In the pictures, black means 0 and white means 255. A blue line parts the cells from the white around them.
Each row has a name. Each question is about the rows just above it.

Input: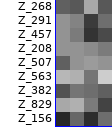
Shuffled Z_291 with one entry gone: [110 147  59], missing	[131]
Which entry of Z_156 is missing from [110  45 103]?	[39]
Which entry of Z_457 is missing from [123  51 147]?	[74]
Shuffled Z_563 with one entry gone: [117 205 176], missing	[183]
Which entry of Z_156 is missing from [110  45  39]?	[103]
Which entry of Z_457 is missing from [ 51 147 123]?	[74]

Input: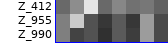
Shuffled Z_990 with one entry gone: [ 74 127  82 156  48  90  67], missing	[61]
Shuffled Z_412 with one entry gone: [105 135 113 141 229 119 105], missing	[97]
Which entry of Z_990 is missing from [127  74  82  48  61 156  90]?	[67]
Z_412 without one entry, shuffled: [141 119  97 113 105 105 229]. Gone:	[135]
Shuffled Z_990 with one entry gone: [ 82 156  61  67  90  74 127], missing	[48]
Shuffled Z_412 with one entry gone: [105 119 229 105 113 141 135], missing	[97]

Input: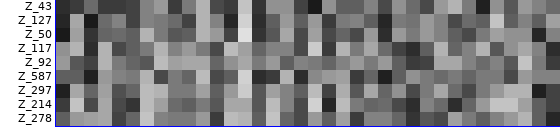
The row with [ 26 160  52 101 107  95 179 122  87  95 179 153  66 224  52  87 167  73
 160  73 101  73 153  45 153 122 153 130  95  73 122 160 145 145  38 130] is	Z_50
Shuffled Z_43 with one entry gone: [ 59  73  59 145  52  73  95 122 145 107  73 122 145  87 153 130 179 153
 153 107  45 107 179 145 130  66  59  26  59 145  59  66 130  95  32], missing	[195]
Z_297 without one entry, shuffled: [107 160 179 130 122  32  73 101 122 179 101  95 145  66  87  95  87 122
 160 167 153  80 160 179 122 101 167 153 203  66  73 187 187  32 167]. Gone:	[173]
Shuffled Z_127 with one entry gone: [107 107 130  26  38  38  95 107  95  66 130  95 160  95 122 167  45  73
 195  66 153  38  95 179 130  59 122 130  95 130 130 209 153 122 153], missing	[115]
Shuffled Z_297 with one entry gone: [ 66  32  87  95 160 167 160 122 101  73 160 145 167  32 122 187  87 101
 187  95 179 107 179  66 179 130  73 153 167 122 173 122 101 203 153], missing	[80]
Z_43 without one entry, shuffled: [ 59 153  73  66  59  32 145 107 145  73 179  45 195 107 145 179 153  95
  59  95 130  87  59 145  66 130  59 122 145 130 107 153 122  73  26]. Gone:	[52]
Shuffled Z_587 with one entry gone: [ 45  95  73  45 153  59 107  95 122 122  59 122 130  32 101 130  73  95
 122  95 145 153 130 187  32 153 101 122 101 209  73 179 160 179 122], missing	[137]

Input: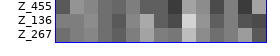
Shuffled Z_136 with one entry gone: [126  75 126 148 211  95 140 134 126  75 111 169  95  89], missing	[83]
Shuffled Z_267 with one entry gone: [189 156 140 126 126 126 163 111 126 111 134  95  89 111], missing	[119]
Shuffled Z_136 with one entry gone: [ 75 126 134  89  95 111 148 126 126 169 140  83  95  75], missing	[211]
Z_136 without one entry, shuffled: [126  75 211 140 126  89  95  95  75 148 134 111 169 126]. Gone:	[83]
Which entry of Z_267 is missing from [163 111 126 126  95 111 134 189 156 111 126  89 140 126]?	[119]
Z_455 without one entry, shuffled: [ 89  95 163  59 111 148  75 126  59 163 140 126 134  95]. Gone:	[103]

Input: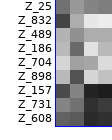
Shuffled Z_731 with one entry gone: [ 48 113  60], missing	[132]
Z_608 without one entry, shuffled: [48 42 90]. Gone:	[98]
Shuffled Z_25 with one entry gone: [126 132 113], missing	[153]
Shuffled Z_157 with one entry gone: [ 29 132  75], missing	[36]
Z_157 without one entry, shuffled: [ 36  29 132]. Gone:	[75]
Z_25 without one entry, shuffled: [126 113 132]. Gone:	[153]

